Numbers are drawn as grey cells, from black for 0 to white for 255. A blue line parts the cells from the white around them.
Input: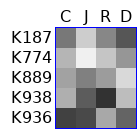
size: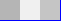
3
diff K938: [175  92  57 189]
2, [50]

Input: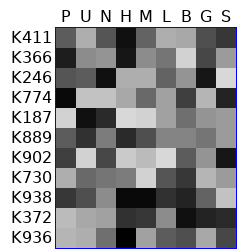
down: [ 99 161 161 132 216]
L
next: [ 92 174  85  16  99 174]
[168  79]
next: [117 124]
[210  85]
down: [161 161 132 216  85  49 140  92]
L
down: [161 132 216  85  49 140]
L

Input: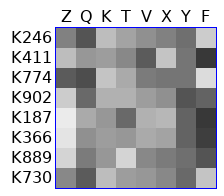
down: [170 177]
T
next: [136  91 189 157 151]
[136 105]

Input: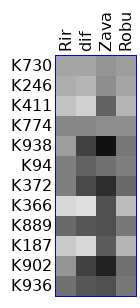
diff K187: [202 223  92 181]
1, [215]
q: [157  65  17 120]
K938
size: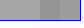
4
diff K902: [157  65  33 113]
0, [149]
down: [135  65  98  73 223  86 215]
dif
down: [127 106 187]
Robu

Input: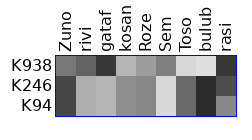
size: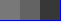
3
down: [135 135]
Roze
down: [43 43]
bulub
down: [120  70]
Zuno
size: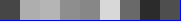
9

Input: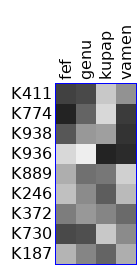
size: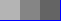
3
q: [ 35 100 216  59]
K774
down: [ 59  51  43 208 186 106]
vamen
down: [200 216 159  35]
kupap

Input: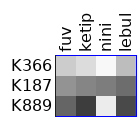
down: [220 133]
ketip
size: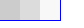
3

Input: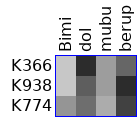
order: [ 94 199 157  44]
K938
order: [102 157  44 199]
K366
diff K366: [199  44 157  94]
3, [102]
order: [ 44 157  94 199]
K938
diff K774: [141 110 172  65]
0, [149]
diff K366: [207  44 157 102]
0, [199]

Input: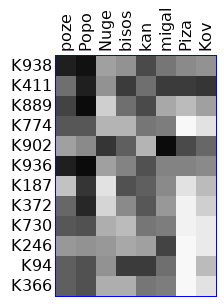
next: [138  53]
[ 95 180]
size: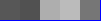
5
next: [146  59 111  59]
[59 53]

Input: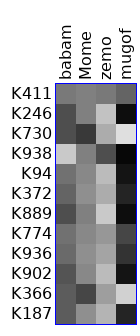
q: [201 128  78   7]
K938
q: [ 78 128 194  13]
K246
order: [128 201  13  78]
K889
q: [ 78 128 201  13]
K889
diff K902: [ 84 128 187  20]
1, [136]
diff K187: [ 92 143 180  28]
3, [36]
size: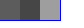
3

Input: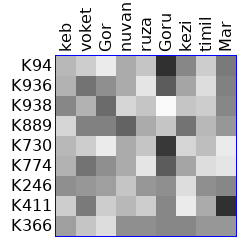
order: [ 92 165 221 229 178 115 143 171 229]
K774
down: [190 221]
timil
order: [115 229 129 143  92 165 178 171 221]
K936
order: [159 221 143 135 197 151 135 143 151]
K366
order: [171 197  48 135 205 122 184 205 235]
K94

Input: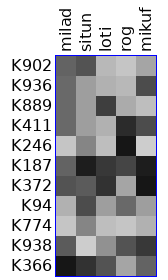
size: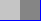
2
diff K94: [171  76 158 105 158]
0, [177]
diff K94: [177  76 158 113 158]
3, [105]
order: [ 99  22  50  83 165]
K366
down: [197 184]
rog
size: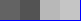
4
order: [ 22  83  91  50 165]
K372

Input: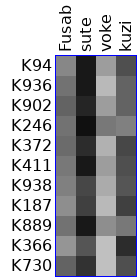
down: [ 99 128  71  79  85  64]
kuzi
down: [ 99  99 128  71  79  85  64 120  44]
kuzi
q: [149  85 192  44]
K366
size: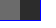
2
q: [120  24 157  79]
K411
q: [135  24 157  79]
K94
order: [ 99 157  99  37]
K902

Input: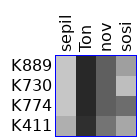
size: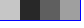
4
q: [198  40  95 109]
K774
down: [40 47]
Ton
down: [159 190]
sosi
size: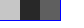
3
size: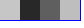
4

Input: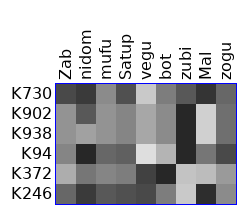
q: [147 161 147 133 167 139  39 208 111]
K938
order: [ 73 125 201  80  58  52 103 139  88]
K730

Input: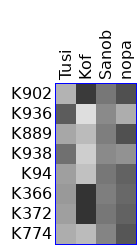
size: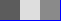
3
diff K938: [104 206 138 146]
0, [112]
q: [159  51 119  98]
K372
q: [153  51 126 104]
K366

